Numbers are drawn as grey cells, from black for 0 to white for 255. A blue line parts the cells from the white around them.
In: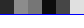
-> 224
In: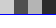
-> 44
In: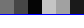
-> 26
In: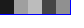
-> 144
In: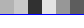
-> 93
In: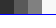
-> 247
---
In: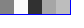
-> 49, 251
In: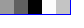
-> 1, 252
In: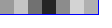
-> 36, 211
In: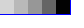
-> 151, 213
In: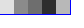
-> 110, 225
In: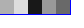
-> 24, 221
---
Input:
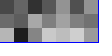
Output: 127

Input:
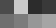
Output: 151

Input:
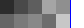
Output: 109

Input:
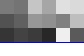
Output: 128

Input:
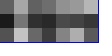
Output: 67

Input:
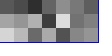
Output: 114

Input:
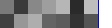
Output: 50

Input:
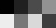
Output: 217

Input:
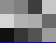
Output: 172

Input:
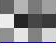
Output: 70
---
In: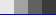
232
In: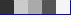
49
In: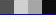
82
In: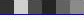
50
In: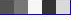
82
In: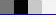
118
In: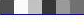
78
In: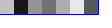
193
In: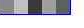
135
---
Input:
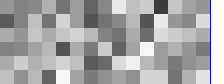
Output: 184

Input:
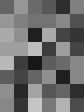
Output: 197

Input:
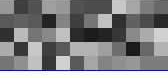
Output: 192

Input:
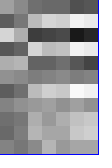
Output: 138

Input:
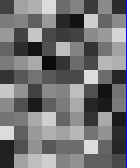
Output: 190
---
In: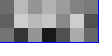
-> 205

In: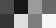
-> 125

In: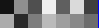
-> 137

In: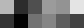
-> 93

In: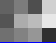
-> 187

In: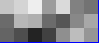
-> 136

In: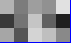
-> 97

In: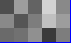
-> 192

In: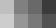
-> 120
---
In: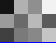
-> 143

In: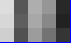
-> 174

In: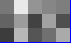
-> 148

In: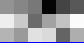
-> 120

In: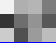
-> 181

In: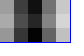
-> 16

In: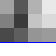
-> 178

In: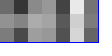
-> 138

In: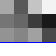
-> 196

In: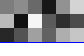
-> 105
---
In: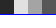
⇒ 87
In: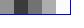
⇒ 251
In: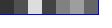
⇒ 101
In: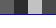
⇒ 73
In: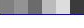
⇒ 59
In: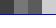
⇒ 206
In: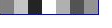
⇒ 147
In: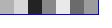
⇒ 156
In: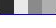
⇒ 175
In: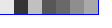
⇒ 169
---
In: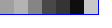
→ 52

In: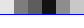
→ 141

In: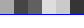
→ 202

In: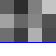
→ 162

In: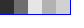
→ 209

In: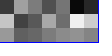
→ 117
